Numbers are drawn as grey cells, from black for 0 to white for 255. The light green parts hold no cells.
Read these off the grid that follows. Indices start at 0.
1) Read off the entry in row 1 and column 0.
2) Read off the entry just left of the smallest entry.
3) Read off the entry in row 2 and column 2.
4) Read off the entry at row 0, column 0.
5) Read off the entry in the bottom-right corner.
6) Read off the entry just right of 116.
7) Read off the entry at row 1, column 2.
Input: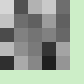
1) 194
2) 135
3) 116
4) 214
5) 149
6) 129
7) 96

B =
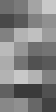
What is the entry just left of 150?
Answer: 186
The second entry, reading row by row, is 122
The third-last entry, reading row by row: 144
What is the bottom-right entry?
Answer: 66
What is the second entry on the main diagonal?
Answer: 89
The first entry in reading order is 110

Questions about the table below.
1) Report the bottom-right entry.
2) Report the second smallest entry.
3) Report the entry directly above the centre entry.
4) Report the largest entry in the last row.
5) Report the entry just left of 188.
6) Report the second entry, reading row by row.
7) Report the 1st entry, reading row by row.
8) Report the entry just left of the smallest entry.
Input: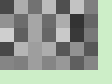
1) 133
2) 57
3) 108
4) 158
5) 114
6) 173
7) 72
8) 173

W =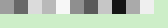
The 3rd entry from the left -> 219
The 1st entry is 157
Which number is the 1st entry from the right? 239

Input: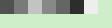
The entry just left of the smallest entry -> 101
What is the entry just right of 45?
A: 238
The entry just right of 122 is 195

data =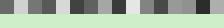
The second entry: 209
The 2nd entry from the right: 44
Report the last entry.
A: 174
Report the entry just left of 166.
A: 97
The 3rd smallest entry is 66

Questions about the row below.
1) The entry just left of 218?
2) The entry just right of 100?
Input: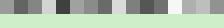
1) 106
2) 133

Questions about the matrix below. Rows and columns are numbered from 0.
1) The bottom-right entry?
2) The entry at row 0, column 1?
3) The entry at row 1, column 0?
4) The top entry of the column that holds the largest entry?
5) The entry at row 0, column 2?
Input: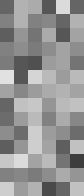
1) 193
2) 178
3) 129
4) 101
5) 171

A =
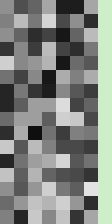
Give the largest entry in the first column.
207
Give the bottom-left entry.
128
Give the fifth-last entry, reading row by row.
200
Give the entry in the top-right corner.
166
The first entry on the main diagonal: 143
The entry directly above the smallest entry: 158
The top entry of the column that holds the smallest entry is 100
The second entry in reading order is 79
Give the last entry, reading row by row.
166
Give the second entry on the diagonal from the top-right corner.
143
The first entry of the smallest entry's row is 45
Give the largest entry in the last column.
226
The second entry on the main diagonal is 187
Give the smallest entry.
15
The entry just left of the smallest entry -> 172
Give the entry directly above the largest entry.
52
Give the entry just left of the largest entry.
94
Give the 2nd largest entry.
220
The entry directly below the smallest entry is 187

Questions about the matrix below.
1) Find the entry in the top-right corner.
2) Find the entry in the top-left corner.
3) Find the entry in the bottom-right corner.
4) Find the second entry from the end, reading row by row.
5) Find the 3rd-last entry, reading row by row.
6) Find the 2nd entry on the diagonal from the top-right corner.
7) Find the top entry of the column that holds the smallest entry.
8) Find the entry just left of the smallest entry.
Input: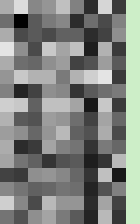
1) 58
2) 172
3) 52
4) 185
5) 36
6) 74
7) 220
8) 110

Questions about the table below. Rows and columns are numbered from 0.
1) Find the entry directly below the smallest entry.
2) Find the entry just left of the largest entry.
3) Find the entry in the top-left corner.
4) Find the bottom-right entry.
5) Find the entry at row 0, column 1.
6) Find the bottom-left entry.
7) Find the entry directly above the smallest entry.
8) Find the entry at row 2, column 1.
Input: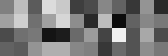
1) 240
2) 68
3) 128
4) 120
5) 189
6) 98
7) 98
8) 112

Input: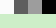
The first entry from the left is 251
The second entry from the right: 157
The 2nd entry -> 94
